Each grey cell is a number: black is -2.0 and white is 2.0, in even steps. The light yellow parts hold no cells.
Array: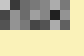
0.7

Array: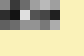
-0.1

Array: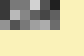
0.7

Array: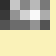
0.3

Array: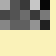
0.3

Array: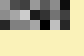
1.0

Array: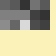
-0.8

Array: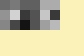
0.5
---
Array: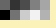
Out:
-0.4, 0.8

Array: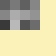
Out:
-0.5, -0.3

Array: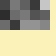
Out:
-0.9, 0.1

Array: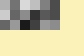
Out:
0.8, 0.2

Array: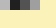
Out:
0.9, 0.5

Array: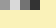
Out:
0.4, -1.2
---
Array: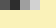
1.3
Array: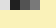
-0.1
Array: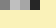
-1.4
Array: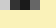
-0.4
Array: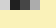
0.7
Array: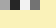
-0.2
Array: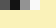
1.9
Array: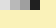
-1.5
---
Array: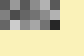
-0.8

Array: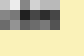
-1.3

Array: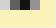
-0.5

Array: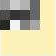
-1.2

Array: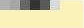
-0.6

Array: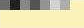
-0.7

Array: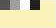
-0.7

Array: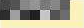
-1.3

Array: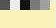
-0.7

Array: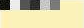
-1.3
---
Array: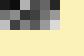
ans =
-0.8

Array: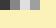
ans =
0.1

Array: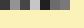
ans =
-1.5

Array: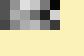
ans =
1.1

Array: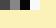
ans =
0.1

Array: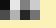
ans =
1.6

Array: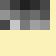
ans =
-1.5
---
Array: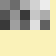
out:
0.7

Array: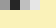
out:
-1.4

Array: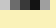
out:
-1.1

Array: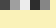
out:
1.7

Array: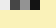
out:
-0.9

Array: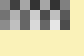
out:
0.6

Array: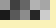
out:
-0.4

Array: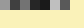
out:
-1.6

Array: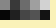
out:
-0.3

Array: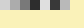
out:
1.5
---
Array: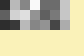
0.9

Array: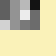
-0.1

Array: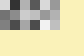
0.6

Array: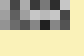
-0.7

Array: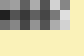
-0.9

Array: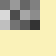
-0.6

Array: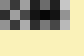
0.7
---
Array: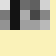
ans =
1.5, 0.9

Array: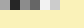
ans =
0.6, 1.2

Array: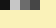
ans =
-1.7, -0.9

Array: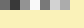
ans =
-0.3, 0.7

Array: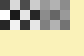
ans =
-1.0, -0.2

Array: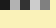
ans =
-1.6, 0.0

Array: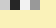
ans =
1.2, 0.4

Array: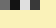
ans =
-0.3, -1.1
